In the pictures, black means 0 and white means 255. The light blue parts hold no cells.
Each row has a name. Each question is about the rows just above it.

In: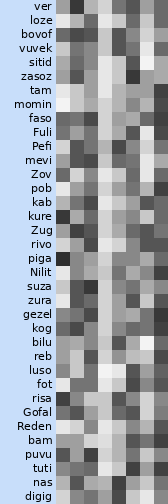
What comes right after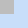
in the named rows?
[200]
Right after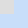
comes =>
[180]
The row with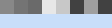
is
tuti
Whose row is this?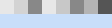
Reden
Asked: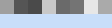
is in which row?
mevi
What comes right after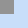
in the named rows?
[189]

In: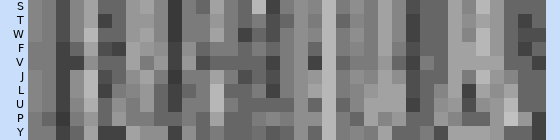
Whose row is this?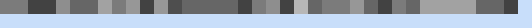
V
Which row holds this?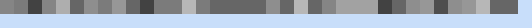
U
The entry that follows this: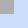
[102]
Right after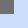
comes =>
[90]
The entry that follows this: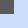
[102]

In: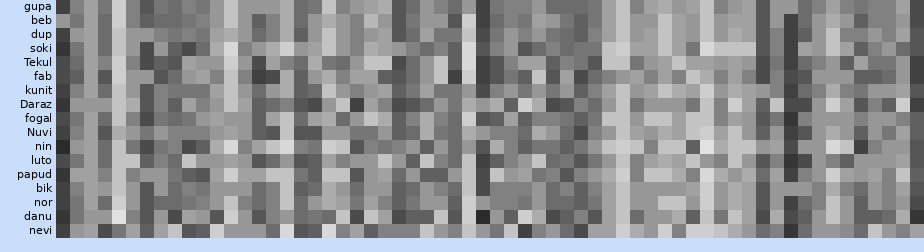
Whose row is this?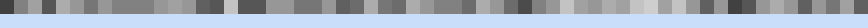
Nuvi
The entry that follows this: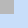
[151]
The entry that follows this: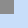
[108]

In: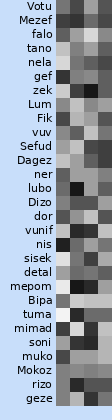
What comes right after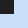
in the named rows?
[107]
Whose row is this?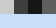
zek
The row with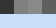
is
gef
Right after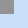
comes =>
[193]

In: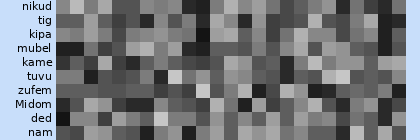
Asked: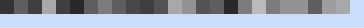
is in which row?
kame
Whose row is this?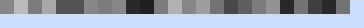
nikud
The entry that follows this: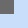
[94]
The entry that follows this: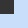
[94]

